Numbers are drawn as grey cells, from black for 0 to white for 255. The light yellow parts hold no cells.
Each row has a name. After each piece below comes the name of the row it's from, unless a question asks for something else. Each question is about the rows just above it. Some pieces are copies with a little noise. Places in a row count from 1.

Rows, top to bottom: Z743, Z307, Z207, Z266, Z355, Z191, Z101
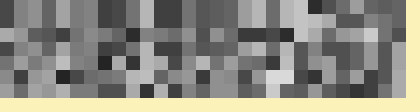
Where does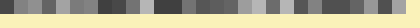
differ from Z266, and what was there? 28, [86]
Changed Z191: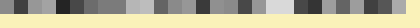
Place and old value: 8, [115]

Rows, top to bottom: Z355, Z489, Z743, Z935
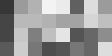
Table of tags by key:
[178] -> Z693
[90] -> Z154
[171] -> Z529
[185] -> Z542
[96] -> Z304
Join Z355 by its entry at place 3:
Z693
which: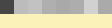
Z489
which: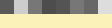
Z935
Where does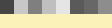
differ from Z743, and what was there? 6, [84]
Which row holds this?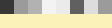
Z355

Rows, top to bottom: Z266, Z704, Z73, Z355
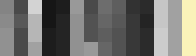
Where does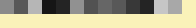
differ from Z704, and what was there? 13, [161]
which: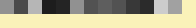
Z73
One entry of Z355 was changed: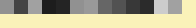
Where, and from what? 2, [74]

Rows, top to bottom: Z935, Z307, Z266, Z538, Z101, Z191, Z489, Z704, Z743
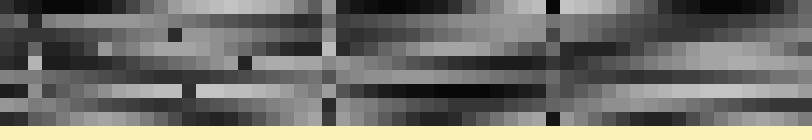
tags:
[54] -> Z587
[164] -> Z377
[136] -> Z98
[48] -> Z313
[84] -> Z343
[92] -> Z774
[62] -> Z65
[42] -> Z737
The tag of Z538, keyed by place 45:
Z313
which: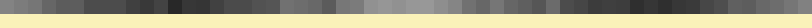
Z191
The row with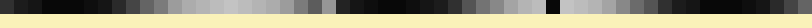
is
Z935
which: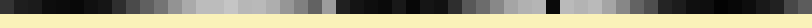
Z935
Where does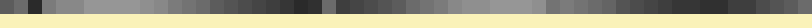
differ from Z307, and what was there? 50, [48]
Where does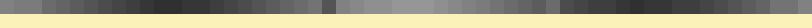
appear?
Z191

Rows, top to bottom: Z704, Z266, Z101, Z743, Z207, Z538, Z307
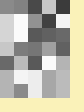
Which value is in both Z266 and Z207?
[251]
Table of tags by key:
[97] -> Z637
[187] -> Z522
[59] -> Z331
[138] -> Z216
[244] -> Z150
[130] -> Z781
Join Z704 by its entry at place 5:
Z331
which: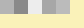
Z307

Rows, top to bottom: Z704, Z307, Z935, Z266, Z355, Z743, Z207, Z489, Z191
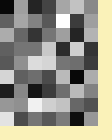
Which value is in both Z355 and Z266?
[117]
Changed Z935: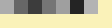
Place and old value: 3, [52]
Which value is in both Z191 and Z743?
[75]

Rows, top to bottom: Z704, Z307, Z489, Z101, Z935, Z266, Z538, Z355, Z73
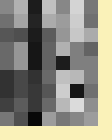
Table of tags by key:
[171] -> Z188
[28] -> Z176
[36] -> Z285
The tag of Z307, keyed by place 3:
Z285
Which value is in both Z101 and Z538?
[22]
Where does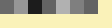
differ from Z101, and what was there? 3, [22]

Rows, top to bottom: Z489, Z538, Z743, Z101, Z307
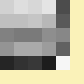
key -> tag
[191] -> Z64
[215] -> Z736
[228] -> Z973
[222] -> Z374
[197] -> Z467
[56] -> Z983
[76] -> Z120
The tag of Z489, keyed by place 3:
Z736
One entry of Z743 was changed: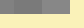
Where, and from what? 4, [142]
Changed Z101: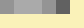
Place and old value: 4, [156]

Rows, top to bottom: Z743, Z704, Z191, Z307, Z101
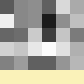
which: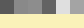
Z743
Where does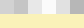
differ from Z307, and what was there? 6, [176]
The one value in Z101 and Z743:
[96]

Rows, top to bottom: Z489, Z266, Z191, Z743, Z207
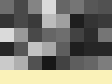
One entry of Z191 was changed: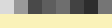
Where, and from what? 4, [102]
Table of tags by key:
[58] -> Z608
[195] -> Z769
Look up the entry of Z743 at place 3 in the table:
Z769

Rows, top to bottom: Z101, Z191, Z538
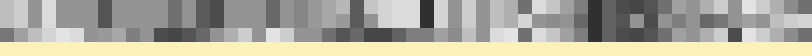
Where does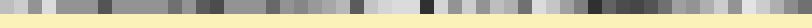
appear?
Z101
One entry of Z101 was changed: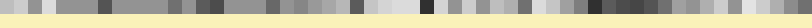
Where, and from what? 44, [98]
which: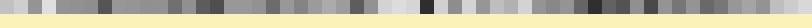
Z191
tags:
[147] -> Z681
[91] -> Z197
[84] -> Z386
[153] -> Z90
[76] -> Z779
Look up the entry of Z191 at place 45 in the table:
Z386

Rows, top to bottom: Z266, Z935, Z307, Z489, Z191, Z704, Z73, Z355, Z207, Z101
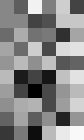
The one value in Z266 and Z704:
[67]
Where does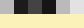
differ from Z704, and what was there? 5, [193]
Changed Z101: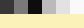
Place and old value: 5, [234]
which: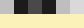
Z704
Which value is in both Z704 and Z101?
[186]
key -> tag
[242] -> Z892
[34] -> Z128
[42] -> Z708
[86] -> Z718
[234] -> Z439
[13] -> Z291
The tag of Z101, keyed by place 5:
Z439

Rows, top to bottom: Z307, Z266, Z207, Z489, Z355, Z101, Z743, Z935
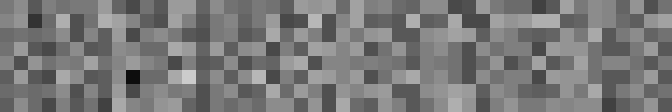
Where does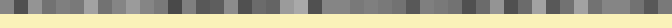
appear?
Z355
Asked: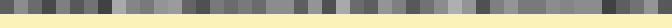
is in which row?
Z935
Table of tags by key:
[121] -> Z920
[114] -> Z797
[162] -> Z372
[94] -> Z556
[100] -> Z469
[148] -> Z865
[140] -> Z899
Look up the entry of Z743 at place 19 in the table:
Z469
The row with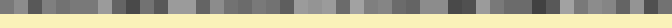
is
Z307
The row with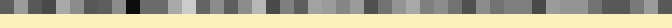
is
Z101
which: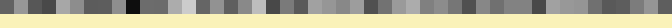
Z101

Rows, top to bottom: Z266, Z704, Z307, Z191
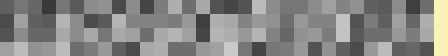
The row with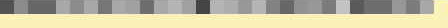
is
Z307
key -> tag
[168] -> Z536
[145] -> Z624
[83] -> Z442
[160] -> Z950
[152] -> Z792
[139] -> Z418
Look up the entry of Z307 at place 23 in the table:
Z792
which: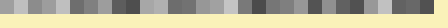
Z191
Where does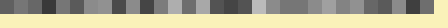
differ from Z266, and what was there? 27, [96]
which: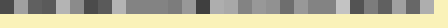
Z704
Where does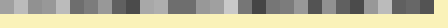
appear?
Z191

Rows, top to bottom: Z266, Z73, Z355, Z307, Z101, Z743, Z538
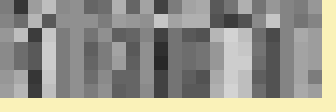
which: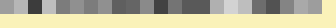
Z538
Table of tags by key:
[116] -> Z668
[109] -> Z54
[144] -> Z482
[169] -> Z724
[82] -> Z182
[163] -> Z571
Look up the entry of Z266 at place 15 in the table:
Z724
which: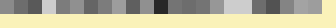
Z101

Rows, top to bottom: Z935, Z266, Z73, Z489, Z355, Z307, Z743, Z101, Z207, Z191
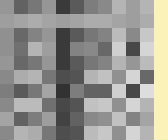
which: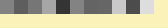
Z743
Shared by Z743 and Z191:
[119]
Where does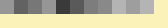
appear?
Z935
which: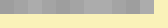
Z266

